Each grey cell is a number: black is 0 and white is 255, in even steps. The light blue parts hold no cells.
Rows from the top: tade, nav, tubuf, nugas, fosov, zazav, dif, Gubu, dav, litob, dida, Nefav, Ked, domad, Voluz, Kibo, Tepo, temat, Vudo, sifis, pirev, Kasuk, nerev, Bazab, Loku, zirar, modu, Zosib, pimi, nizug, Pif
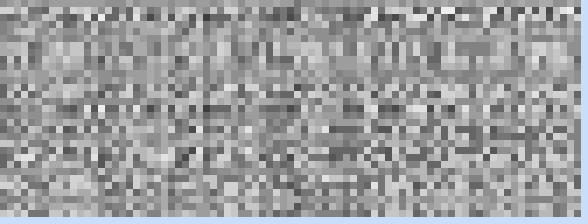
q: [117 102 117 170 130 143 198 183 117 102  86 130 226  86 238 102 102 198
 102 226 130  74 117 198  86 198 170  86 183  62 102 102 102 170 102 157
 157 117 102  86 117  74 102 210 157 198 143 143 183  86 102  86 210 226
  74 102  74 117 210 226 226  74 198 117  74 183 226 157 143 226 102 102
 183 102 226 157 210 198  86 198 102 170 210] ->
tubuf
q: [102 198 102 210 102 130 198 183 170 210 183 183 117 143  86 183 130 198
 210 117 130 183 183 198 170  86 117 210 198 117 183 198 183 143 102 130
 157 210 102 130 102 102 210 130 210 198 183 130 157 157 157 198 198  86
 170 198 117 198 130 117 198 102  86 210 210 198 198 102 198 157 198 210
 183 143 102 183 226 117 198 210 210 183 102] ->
domad

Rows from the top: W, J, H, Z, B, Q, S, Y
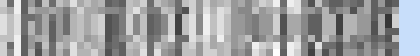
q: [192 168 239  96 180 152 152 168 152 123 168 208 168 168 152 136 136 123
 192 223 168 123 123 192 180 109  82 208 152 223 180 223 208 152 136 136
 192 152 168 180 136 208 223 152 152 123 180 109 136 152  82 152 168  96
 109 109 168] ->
J
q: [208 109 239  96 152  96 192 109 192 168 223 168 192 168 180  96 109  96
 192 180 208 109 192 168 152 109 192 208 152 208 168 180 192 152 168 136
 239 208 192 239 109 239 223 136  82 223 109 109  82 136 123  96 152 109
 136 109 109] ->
S
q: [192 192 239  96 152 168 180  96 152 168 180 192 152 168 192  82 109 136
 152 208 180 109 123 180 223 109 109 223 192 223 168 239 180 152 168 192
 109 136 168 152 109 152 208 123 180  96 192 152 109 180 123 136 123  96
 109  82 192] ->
Q
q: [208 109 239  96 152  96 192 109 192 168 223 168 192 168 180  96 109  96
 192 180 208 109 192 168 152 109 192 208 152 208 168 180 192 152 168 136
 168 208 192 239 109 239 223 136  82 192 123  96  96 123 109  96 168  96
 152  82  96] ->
W

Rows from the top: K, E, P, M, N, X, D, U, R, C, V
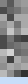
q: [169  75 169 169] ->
P
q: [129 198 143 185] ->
N
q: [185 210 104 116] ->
U
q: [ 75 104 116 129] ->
D
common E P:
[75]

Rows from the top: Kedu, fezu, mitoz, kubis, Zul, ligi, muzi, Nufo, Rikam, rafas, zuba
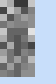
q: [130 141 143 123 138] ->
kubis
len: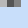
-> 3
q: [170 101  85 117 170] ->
ligi

